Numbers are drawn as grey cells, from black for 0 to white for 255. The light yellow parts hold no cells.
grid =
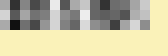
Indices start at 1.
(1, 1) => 169
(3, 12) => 63
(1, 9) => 198
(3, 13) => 164
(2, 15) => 193
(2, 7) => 141
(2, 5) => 126
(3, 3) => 112
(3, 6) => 212
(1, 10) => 103
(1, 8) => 170
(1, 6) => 234

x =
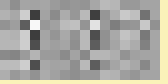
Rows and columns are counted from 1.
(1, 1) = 165
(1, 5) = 166
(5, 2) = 183
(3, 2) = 158
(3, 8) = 192
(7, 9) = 185
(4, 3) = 206
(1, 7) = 147
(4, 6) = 149
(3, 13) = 147
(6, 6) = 155
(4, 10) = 78
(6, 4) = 180
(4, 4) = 61
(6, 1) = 138
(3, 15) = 200
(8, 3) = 165
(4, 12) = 169
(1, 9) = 148
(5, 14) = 172
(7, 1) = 187
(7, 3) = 206
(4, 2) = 178
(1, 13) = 153
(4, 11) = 145
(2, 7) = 172
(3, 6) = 161
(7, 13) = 179
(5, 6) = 159
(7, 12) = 165
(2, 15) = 114
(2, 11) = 150
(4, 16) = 166
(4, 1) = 182
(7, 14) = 168
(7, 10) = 93

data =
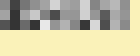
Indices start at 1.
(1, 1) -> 138
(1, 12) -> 184
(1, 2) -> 66
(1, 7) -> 166
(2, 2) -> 52
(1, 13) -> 144
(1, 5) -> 163
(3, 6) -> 148
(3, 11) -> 78
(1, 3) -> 118
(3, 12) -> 179

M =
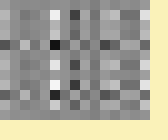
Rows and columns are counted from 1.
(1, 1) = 157
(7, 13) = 117
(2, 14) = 113
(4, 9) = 156
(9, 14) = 112
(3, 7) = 144
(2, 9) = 166
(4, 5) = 143
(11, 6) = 202
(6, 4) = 140
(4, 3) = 129
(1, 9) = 141
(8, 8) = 129
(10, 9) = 110
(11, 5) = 144
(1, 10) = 127
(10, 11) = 84
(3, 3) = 133
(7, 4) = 129
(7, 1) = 180
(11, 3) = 129
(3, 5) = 140
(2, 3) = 120
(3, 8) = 116
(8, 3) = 135
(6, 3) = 132
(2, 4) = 130
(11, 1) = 173
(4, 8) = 101
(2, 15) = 224
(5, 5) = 157
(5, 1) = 83
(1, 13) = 143
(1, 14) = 138

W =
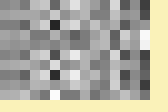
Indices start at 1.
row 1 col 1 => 137
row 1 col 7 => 184
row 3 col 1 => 127
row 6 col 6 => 79
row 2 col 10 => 126
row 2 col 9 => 182
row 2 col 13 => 145
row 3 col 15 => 151
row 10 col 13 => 191
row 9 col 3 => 145
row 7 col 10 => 121
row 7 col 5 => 140
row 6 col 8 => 234
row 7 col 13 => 160
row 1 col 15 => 62
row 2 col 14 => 153
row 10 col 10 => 115
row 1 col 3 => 122
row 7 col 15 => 86
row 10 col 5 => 119
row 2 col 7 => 145
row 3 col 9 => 149
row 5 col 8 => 123
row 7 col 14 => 155
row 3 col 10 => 193
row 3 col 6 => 37
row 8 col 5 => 216
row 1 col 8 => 225
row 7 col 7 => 138
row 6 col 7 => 191
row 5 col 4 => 135
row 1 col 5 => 198
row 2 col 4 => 167
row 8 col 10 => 184
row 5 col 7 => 151
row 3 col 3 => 101

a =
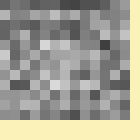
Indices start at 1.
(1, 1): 98
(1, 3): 109
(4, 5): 131
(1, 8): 68
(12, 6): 133
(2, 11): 125
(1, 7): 72
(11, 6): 148
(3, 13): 166
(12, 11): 137
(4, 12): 149
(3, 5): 126
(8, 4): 139
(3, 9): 122
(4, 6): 105
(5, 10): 131
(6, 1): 202
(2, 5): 152
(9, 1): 176
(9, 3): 88
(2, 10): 158
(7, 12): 114
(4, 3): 176
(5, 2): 107
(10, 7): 163
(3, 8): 87
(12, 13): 123
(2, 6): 188
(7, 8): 173
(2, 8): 171
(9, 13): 87
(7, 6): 147
